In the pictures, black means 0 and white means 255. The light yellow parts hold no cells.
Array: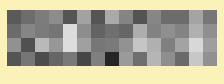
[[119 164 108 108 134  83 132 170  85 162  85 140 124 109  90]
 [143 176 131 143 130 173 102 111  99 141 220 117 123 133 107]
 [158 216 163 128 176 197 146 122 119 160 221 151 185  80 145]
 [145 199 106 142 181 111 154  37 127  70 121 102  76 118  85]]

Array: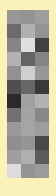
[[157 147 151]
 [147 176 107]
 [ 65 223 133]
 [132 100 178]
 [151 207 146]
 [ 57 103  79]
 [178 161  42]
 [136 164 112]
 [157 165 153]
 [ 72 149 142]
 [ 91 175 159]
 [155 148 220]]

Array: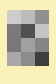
[[144 187 205]
 [196  81 122]
 [133 160 120]
 [ 62 140 168]]

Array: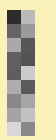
[[186  44]
 [154 100]
 [ 86 169]
 [ 83  96]
 [203  94]
 [ 90 173]
 [165 136]
 [194 164]
 [136 215]]

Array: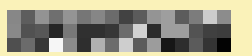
[[140 204 124  92 158 148  91  66 107 134 118 148 111 147  93 135]
 [ 61  64  83 158 158  43 210 108  55  48  48 120  38  87  81 137]
 [  3  52  91  45  22 156  91 206 108 176  46 139 246  55 107  79]]

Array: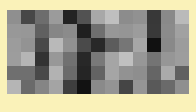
[[186 137  56 145 140 191 168  82  35 155 109  71 143]
 [161 139  57 156 149 151 111  31 139 134  96 151 152]
 [156 137  17 167 118  92  40  74 145 185  73 147 156]
 [157 150 116 151 192 165 121  40 113 152  51 181 157]
 [ 96 170 101 142 146 165  99  37 107 178  73 111 111]
 [143 106  89 149  69 148 138  18  62 164 133 106 181]]

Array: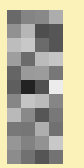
[[173 136 132 105]
 [ 86  78 182 145]
 [ 85 107 200 189]
 [197 187 107 158]
 [119 156 154 101]
 [236  80  34  94]
 [134 186 196 134]
 [120  86 137 185]
 [113 174 118 120]
 [200 146 130 150]
 [115  85 113 140]]
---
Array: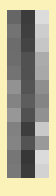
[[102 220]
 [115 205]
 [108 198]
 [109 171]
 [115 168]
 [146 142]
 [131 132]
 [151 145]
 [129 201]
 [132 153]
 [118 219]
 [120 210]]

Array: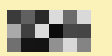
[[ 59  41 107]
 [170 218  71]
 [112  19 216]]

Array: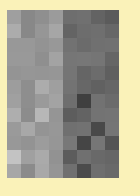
[[159 143 110  99]
 [172 150 100 111]
 [152 147 114 112]
 [153 143 118 117]
 [148 149 117 108]
 [157 172 115  97]
 [160 154 110 114]
 [174 183  93 115]
 [154 148 112  73]
 [152 156 120 118]
 [195 170  92 105]
 [167 168 112 110]]

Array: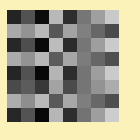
[[ 36  12  46 159]
 [169 184 163 103]
 [ 39  10  43 158]
 [171 184 166 102]
 [ 37   8  45 158]
 [ 74  56  75 147]
 [173 185 168 103]
 [ 39   8  45 158]]

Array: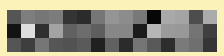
[[ 85 118  52 118 140   7 164 171]
 [ 19  47  97  94 135 182 152  63]
 [ 85 118  82  32  43  89 122  53]]

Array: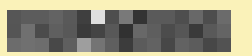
[[ 86  92  89 223 121  90  78  77]
 [ 85  75  88  68  49  94  86  89]
 [108 109  95 116  60  98  98  71]]

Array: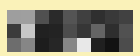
[[158  80  84  47  65]
 [ 59  33  76 100  81]
 [109  29 134  32  76]]

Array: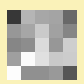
[[ 55 167 105]
 [151 202 133]
 [134 219 206]
 [159 224 204]
 [253 144  86]]

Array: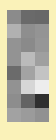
[[139 104]
 [177 148]
 [147 150]
 [147 159]
 [107 195]
 [146 237]
 [141  47]
 [162 145]]
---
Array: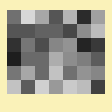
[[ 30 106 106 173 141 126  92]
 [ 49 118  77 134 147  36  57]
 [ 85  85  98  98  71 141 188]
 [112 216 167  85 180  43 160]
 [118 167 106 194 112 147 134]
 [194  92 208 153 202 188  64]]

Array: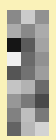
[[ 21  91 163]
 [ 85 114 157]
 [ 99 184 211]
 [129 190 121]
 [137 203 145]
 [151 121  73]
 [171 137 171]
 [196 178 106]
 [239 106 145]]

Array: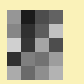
[[ 48 127 114 157]
 [134  48  92 193]
 [150  27  77  98]
 [171 106 142 179]
 [208  55 165  77]]

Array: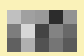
[[ 96 176  82 117  89]
 [125 215  68 131 104]
 [192 160 154  44 146]]

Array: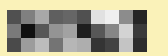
[[ 74 156 188 116 182 174  52  66 196  45]
 [ 80 128 168  95 102  80 225 239 140  37]
 [122  16  87 148 162  30  87 134 211  58]]

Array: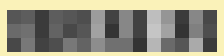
[[ 72 120  66  78 120  99 141 112 112  52 182 106  86 170  59]
 [ 86  93  59  93  86  78 156  66 135  66 190 149  59 135  72]
 [106 112  59  99  72  86 162  52 135  66 197 162  52 128  78]]
